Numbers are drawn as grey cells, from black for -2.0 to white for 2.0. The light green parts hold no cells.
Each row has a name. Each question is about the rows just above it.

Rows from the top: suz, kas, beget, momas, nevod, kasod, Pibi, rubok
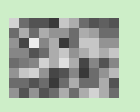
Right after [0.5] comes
[-0.3]
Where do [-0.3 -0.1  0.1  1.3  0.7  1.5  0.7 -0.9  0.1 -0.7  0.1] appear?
nevod
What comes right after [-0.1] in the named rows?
[0.1]
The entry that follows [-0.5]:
[-0.7]

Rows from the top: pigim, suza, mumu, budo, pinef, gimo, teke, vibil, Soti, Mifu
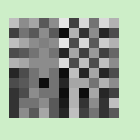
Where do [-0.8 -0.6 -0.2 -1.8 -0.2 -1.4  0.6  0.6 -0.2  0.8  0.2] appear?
teke
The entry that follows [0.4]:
[-1.0]
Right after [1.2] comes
[0.8]
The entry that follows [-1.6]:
[0.8]
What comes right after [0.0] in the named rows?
[0.2]
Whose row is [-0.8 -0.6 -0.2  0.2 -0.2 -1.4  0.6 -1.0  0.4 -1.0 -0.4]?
budo

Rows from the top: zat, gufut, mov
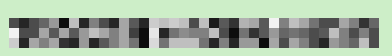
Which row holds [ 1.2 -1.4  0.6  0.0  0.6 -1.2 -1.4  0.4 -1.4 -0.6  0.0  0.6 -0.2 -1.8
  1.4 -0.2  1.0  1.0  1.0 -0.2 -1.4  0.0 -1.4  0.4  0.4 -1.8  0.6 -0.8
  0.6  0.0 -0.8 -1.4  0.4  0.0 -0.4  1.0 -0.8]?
mov
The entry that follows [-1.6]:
[-0.6]
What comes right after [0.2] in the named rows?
[0.0]
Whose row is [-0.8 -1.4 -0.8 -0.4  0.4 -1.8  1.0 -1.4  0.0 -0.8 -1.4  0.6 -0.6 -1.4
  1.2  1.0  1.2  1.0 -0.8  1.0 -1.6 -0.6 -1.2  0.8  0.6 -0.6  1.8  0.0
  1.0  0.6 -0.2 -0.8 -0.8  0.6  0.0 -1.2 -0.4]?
zat
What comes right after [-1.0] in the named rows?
[-1.8]
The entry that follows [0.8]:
[0.6]

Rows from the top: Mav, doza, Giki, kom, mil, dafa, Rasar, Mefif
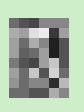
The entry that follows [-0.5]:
[-0.3]
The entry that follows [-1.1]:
[0.5]
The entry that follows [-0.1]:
[-0.7]
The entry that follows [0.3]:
[-0.3]
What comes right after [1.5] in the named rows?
[1.7]

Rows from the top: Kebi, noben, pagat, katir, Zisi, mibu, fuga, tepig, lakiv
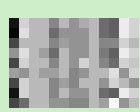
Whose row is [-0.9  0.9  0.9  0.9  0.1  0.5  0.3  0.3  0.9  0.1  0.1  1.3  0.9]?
pagat
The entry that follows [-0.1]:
[-0.5]
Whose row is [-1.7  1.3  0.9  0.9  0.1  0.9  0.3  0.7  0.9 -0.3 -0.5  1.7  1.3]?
Kebi
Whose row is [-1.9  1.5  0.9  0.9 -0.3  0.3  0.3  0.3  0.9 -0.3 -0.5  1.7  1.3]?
noben
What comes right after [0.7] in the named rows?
[0.9]

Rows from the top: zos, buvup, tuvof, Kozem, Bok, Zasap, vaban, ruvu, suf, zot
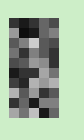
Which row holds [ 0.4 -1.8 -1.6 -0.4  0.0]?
buvup
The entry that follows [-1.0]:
[-1.4]
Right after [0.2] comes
[-1.2]
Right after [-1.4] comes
[0.8]

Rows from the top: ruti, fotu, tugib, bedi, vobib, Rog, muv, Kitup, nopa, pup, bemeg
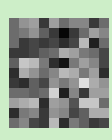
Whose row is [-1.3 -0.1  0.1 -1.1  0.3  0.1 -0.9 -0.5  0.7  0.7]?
pup
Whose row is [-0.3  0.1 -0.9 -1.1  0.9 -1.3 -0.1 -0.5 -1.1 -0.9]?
bemeg
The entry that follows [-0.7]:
[1.1]

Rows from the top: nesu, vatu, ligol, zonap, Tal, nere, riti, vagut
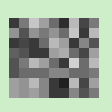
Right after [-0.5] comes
[-0.7]
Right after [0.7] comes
[-0.3]
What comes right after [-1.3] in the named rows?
[0.9]
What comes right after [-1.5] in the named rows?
[0.9]
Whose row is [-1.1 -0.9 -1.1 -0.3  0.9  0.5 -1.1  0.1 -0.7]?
ligol

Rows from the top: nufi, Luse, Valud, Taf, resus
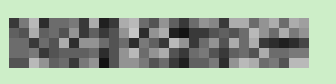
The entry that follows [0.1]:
[-1.1]
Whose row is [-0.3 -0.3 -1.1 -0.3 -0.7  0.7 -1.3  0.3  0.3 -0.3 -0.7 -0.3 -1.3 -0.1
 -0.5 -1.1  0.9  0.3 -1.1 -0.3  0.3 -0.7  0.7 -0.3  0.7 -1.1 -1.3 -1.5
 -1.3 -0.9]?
Valud
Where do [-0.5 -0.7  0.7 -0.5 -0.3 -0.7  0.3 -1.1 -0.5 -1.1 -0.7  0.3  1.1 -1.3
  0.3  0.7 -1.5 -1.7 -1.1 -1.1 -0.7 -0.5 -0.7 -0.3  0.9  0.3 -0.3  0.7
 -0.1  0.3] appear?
Luse
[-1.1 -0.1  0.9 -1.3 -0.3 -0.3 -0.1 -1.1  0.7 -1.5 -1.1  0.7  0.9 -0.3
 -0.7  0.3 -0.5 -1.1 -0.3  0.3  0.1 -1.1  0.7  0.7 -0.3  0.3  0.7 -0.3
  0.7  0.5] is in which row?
nufi

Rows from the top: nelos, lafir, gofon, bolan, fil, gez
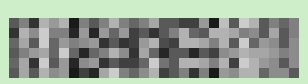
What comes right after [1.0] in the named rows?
[-0.6]
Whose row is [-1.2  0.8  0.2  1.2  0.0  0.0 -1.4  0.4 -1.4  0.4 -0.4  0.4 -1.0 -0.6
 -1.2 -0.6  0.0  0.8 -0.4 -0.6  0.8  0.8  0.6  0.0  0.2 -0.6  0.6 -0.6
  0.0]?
lafir
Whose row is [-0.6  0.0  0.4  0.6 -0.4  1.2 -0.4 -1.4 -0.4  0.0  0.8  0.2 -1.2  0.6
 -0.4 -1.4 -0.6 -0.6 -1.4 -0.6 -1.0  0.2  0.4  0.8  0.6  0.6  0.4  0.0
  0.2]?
bolan
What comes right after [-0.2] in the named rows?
[-0.6]
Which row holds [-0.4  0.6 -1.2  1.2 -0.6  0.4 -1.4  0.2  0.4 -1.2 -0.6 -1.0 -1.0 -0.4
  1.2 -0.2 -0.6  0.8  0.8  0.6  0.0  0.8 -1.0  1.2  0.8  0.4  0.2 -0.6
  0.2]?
fil
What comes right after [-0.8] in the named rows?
[-1.0]

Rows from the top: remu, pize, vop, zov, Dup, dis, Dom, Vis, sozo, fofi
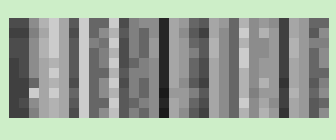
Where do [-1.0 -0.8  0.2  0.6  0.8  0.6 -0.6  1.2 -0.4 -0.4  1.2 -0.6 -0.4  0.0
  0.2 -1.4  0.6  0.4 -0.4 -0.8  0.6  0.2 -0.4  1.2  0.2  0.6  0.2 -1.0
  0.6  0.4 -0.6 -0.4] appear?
sozo
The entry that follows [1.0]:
[-0.6]
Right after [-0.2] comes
[1.2]

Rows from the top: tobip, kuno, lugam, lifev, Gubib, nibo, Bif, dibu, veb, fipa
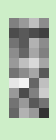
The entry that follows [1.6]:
[1.8]
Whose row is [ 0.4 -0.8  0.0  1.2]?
dibu

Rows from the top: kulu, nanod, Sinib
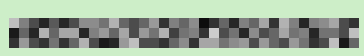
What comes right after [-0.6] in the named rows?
[-1.4]
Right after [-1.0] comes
[-0.2]

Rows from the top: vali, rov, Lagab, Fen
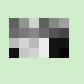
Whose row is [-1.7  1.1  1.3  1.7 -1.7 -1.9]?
Fen
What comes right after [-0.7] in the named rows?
[-0.9]
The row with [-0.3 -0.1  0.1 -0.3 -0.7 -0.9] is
rov
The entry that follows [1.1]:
[1.3]

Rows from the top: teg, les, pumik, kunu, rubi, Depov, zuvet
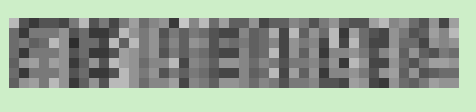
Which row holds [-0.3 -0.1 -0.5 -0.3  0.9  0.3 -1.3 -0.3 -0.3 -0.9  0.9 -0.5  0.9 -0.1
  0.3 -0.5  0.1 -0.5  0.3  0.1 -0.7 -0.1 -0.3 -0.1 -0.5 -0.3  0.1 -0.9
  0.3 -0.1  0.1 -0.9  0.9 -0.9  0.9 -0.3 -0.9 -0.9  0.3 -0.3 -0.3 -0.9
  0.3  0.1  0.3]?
pumik
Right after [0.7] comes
[-0.9]

